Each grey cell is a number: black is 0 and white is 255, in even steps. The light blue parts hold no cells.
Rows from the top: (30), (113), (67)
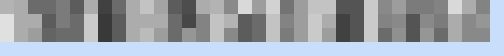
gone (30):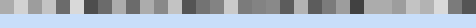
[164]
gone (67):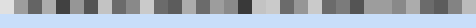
[144]
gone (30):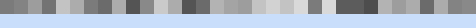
[65]
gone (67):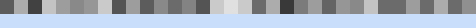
[187]
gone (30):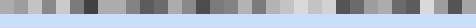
[115]
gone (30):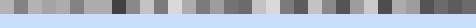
[210]
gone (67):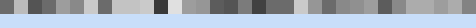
[100]

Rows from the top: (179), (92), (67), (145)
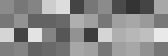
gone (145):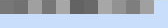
[132]
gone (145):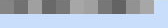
[126]
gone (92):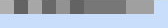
[154]
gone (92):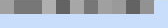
[105]
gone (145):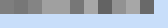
[113]

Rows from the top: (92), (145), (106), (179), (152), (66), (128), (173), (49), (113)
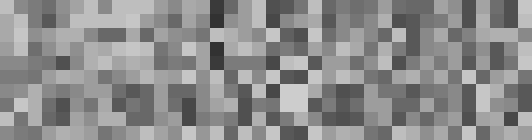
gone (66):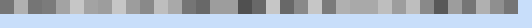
[182]
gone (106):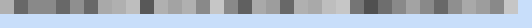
[130]
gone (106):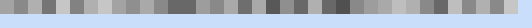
[96]
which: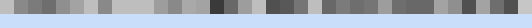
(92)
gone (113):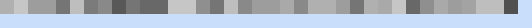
[151]

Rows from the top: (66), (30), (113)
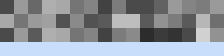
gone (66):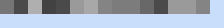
[98]
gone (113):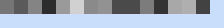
[59]
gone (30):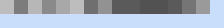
[160]

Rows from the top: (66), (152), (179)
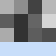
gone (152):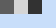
[101]
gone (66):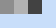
[184]
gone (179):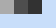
[93]
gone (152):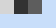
[101]
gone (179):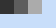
[78]
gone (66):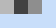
[178]

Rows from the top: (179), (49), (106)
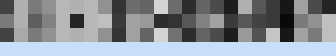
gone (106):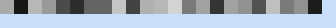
[114]
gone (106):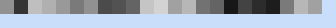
[169]

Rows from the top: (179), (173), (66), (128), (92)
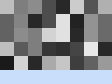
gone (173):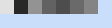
[34]
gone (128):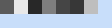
[48]
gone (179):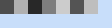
[140]
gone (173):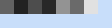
[132]
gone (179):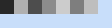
[84]

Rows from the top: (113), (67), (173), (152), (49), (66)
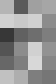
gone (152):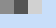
[146]
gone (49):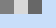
[134]
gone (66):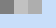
[118]
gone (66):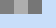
[193]

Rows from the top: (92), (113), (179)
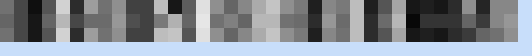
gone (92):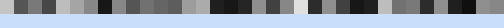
[210]
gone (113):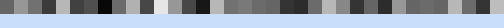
[128]
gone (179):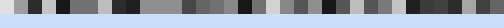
[171]
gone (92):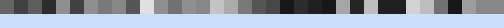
[15]
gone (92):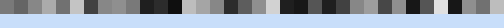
[37]
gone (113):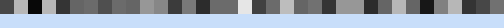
[177]
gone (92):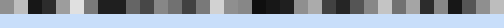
[93]

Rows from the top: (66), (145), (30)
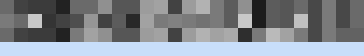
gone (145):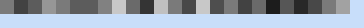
[114]
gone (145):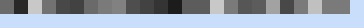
[150]
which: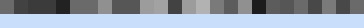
(66)
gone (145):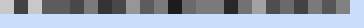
[192]
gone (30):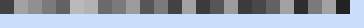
[170]
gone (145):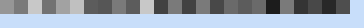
[129]

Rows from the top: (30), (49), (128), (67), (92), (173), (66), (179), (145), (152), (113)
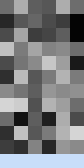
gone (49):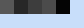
[102]
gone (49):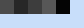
[102]
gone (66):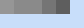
[144]
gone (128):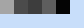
[69]

